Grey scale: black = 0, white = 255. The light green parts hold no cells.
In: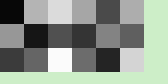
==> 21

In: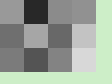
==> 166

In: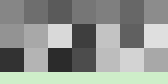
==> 168

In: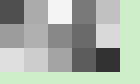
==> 176

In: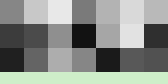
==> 74

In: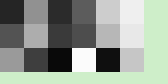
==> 172

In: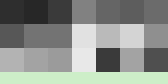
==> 115

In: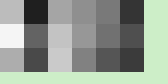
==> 99

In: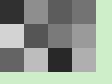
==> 85
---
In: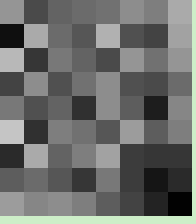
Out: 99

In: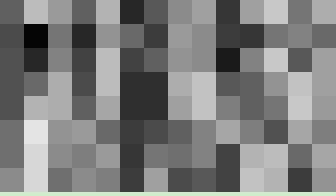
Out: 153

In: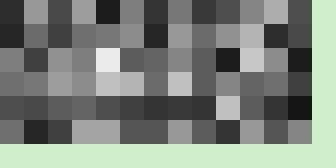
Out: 73

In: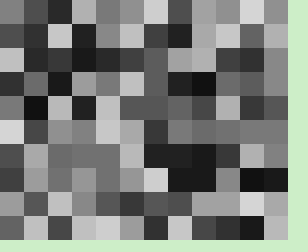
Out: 41

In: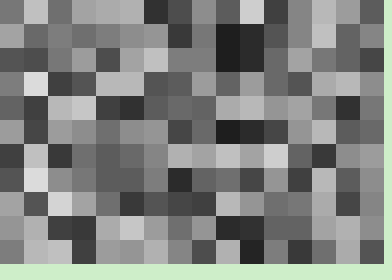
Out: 111

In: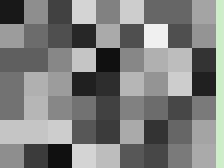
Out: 65

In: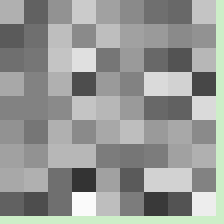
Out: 146

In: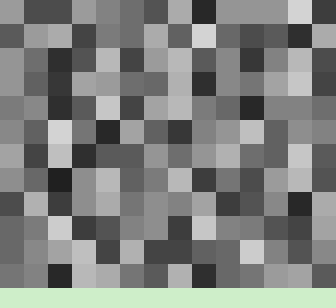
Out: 76
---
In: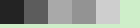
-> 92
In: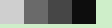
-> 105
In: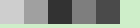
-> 160
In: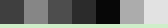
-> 134
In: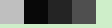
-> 8
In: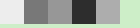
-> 120
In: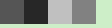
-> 39
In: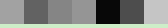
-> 98
